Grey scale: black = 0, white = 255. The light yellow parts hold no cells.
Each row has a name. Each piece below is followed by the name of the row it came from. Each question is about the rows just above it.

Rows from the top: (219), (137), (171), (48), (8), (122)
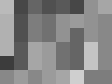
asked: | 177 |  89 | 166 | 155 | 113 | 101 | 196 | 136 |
(48)
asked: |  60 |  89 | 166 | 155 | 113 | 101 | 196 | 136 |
(8)
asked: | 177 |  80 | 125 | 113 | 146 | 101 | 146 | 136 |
(171)

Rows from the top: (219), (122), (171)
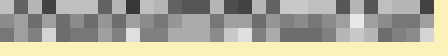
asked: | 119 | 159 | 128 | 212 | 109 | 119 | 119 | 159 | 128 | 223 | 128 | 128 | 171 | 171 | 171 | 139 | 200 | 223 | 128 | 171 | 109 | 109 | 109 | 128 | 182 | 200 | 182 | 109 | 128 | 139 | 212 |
(171)
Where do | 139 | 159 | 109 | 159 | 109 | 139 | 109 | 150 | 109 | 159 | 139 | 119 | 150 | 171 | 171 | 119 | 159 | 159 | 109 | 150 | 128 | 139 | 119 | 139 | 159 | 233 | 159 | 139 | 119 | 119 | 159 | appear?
(122)

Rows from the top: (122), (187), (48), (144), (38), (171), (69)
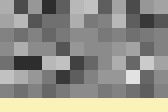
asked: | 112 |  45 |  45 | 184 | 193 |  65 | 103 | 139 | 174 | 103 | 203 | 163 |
(38)
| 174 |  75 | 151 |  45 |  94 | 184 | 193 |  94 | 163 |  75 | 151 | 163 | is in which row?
(122)
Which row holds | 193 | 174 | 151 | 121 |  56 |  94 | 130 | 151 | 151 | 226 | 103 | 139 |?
(171)
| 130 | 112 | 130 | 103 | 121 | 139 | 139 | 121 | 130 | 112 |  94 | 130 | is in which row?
(69)
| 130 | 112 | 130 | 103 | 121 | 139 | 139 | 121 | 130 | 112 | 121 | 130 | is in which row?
(48)

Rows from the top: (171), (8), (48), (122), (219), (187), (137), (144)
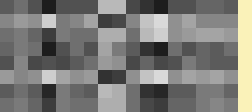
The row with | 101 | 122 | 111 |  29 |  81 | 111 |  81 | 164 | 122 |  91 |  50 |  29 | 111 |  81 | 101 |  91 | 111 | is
(122)
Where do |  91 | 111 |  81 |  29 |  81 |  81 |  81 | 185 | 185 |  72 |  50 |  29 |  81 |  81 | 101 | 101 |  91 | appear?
(171)
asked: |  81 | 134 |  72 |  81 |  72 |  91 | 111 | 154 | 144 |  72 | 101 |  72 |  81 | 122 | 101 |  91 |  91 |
(219)
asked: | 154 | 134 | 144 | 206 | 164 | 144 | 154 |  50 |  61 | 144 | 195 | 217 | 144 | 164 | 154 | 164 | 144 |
(187)
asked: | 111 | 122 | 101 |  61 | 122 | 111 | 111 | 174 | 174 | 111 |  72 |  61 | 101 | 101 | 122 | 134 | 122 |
(144)

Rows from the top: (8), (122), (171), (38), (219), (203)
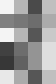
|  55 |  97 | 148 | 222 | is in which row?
(219)
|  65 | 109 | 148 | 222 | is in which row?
(38)
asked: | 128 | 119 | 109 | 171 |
(122)
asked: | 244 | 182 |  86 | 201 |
(171)

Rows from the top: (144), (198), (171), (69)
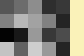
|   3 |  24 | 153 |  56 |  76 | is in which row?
(171)
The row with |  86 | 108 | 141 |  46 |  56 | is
(144)

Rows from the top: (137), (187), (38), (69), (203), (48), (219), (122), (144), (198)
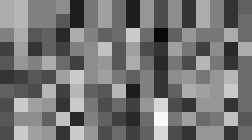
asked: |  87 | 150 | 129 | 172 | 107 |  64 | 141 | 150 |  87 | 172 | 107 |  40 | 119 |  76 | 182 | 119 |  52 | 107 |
(203)
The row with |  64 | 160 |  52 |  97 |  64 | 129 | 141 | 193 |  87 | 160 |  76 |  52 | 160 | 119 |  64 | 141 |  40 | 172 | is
(69)

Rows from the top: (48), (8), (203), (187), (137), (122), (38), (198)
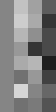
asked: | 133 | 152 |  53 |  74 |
(187)
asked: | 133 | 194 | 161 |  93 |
(48)
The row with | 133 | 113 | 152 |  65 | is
(122)

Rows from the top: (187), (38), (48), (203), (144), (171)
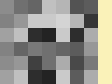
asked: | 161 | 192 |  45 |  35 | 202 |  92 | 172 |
(171)
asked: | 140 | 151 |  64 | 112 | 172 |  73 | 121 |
(144)
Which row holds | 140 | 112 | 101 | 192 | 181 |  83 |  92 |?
(187)
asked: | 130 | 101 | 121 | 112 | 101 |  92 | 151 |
(203)

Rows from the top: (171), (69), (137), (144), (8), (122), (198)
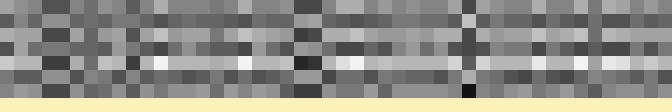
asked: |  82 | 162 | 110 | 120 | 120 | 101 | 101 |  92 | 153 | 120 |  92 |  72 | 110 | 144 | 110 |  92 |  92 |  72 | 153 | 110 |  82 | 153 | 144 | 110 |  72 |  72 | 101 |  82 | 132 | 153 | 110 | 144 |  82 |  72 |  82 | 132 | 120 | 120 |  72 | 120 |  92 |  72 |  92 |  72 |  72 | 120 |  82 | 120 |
(144)
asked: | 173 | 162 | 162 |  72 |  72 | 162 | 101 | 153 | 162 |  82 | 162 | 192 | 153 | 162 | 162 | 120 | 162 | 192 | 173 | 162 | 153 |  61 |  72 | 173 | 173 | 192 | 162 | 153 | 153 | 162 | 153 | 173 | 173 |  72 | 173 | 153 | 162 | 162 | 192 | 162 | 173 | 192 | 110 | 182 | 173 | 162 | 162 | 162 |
(137)

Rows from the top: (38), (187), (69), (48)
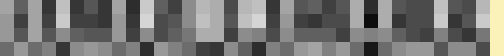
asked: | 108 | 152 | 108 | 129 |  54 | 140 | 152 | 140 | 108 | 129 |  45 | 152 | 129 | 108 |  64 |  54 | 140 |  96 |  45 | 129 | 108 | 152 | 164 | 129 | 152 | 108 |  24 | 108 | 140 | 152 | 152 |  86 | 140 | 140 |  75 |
(48)
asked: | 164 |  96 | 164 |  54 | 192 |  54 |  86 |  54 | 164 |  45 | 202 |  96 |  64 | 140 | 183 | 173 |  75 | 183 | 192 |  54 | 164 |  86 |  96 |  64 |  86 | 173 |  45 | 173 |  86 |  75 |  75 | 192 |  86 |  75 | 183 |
(38)
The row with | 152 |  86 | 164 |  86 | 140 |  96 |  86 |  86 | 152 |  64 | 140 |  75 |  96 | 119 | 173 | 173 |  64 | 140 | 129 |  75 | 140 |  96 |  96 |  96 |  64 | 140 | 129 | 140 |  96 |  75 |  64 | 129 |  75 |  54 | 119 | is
(69)

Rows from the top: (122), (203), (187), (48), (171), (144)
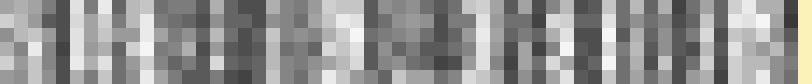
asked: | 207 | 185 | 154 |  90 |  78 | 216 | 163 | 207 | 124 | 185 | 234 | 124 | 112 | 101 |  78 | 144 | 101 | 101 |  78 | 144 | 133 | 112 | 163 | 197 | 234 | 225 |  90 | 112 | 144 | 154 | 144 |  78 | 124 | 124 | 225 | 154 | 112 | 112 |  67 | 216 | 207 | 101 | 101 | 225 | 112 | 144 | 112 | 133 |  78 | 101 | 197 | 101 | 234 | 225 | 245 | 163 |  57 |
(203)
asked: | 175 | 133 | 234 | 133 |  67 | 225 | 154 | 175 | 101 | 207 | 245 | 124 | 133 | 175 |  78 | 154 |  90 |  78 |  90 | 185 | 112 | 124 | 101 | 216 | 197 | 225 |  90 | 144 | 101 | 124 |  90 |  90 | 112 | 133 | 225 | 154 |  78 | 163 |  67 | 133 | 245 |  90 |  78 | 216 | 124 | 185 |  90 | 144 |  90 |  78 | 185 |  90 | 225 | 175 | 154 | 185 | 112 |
(48)

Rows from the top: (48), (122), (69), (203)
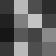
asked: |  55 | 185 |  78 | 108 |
(203)
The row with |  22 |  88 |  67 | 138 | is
(69)
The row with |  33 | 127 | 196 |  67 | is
(122)
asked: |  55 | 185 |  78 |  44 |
(48)

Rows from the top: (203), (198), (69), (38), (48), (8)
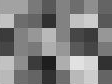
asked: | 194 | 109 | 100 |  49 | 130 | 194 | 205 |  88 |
(198)
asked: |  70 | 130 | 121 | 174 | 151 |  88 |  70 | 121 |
(38)
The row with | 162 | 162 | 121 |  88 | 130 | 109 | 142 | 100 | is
(203)

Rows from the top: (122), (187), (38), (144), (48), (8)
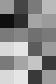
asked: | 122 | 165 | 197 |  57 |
(48)
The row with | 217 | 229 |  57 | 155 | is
(8)
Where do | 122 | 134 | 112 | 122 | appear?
(38)

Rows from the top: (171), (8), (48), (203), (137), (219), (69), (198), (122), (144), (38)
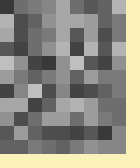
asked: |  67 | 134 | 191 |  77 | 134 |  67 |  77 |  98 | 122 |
(69)
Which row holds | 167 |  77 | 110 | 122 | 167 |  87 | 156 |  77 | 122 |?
(48)
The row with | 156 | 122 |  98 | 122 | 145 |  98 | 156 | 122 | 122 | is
(219)
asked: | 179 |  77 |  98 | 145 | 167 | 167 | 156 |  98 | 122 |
(8)

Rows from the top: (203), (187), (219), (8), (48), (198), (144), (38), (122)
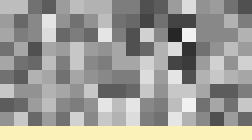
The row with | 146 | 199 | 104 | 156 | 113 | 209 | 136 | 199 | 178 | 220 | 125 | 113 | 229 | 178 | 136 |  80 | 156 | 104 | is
(122)
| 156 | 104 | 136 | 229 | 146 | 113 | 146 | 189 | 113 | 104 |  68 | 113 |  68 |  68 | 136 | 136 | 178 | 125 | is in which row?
(187)
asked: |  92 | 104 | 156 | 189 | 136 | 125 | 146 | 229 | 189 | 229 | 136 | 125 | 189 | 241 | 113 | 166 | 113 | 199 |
(38)

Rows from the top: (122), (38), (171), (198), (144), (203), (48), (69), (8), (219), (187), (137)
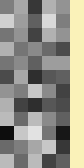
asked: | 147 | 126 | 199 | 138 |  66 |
(48)
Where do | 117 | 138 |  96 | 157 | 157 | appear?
(144)
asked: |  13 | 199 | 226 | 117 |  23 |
(219)
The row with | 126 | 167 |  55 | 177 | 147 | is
(122)
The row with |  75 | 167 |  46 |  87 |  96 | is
(203)

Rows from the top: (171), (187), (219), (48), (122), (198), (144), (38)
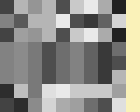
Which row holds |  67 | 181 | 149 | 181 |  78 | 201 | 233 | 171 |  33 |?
(171)
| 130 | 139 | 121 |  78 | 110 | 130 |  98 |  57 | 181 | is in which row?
(198)

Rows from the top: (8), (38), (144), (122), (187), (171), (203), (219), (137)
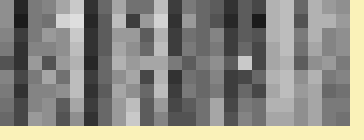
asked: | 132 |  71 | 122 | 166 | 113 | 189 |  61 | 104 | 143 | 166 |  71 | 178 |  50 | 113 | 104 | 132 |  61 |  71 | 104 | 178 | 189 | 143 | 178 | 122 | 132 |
(171)
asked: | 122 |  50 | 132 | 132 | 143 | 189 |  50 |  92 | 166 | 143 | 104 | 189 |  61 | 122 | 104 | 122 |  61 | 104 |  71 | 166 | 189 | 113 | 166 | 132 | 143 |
(122)

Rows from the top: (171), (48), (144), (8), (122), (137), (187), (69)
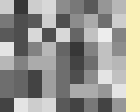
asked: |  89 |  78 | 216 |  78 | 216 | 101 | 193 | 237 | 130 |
(144)
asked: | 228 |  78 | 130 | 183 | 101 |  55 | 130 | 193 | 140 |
(8)
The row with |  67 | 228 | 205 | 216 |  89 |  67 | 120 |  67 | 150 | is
(69)

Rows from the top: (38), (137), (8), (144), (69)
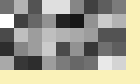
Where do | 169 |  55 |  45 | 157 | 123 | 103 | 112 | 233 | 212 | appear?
(69)
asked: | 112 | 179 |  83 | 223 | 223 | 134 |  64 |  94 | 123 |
(38)
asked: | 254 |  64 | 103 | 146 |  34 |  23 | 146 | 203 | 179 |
(137)

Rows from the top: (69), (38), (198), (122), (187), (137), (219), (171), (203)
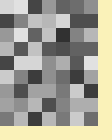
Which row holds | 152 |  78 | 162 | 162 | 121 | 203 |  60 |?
(219)
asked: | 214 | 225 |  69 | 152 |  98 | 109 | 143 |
(69)
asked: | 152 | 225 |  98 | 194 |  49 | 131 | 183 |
(198)
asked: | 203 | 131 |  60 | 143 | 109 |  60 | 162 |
(137)
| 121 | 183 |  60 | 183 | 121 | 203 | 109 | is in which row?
(203)

